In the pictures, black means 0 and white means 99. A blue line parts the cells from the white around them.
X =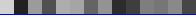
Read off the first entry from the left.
81
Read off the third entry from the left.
60
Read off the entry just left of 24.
17
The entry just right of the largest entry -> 13

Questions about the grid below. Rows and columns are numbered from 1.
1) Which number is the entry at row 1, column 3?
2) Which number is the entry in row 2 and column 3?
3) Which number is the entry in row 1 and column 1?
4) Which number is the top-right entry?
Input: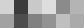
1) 78
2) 50
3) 82
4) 70

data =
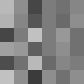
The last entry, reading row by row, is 55
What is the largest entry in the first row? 72
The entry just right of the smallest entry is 55
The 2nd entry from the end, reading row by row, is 44
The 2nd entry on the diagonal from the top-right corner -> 41
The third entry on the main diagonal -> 75
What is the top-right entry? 52
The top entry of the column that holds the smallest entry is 27
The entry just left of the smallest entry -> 55
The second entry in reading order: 55
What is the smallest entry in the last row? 23

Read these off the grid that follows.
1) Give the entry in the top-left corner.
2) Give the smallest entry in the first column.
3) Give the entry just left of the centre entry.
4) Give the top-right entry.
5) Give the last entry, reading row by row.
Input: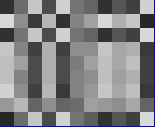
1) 19
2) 15
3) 29
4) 81
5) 84

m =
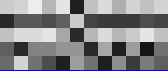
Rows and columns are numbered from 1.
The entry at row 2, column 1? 16
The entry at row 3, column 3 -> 85
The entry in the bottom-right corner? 37
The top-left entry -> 79
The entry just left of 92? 82
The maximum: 92
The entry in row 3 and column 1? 75
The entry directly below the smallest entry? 48
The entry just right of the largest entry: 71
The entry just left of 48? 23
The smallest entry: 8
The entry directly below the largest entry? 34
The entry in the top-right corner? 82

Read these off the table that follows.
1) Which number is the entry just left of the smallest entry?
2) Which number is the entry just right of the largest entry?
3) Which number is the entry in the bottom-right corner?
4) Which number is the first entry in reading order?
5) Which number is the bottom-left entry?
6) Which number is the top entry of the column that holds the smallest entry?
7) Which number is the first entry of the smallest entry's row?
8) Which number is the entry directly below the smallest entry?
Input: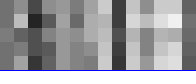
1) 73
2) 44
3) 35
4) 44
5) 44
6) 28
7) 44
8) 31

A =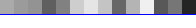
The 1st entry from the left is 66
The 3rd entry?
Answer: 57
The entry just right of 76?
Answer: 40
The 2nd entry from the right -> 46

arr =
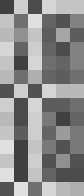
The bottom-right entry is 68
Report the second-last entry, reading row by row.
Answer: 72
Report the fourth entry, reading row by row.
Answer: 83
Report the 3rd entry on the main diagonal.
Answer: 76
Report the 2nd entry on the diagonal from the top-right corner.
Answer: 32
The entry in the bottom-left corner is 32
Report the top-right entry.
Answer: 76
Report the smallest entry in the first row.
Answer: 25
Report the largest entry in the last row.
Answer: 87
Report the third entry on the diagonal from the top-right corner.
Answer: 36
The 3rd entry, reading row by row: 29
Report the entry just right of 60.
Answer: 47
